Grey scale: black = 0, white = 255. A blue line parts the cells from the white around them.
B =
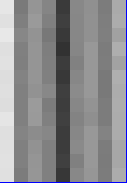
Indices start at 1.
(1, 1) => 230
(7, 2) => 128
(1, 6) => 136
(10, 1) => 223
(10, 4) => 135
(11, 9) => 167
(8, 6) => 135
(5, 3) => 149
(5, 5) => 60
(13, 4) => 128
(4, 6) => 134
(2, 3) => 154
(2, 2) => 127
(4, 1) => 223
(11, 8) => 124
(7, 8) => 121
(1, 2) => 122
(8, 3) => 155
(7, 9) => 172
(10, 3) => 140
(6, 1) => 221
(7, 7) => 152
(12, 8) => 123
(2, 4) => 128
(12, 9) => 167
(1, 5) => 58
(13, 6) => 136
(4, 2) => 128
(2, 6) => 135
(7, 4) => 136
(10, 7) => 152
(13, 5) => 55
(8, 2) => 128
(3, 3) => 147

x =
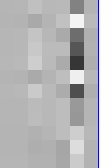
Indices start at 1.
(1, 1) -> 181
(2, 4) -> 180
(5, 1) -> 183
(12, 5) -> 167
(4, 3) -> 200
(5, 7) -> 174
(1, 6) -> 130
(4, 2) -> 183
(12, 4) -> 177
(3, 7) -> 176
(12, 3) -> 177
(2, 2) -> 179
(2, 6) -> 244
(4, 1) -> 182
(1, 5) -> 185
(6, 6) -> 239
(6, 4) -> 180
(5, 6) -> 54
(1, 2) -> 182
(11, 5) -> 166
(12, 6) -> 203
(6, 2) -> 179
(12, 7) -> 179
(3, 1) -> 182

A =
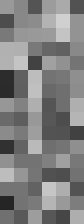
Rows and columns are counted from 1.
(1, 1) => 153
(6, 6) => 143
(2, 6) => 147
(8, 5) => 111
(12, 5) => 160
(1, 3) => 84
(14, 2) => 116
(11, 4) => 111
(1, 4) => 156
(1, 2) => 135
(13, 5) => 78
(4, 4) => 102
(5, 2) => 196
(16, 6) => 174
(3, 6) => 147
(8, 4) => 85
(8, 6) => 175
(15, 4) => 181
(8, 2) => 130
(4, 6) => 137
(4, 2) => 176
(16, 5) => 70
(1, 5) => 170
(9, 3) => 152
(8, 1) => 151
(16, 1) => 112
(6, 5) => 119
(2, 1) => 77
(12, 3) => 115
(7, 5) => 111
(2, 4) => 179

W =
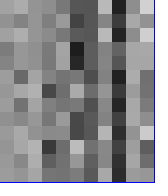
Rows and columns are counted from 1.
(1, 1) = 162
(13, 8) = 168
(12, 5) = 113
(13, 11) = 151
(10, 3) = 146
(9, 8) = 131
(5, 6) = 39
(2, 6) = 67
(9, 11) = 142
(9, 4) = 119
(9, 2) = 136
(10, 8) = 181
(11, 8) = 136
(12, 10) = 166
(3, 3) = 149
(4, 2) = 151
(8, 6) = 121
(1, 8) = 185
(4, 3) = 144
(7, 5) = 110
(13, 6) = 124
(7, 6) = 170
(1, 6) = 86
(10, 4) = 138
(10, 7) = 87
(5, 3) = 145
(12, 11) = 109
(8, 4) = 128
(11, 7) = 113
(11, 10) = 158
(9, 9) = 65
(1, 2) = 172
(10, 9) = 46
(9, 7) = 89
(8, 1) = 156

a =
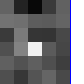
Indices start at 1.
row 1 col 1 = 99
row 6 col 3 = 84
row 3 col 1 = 58
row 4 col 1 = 80
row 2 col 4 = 91
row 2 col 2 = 111
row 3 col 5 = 72
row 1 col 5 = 97
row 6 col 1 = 79
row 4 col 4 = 91

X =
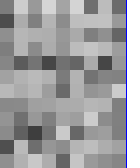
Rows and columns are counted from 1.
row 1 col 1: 124
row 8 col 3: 160
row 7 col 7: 148
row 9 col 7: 204
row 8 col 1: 137
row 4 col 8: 185
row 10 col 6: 103
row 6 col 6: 179
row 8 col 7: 182
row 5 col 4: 70
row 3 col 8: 144
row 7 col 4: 157
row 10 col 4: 116
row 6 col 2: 178
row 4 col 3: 139
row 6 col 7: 115
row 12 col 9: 134
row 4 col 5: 149
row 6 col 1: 162
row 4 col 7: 196
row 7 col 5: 106
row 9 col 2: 112
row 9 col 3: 152
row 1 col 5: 164
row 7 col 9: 203
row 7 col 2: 172
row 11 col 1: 79
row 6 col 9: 130
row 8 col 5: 171
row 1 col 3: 153
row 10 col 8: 158

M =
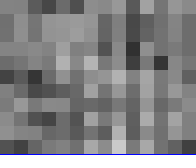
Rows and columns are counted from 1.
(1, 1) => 131
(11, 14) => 64
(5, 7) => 180
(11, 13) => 97
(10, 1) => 144
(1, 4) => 71
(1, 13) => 150
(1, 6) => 79
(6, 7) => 142
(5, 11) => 121
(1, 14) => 138
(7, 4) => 81
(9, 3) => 81
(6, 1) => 67
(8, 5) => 136
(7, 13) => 152
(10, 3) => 130
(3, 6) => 157
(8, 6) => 101
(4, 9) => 137
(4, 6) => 128
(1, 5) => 107
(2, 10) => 72
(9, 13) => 163
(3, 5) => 149
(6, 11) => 165
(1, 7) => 141
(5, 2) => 117
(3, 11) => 99
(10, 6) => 89
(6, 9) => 178
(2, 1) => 112
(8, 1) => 123
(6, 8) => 149
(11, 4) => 122
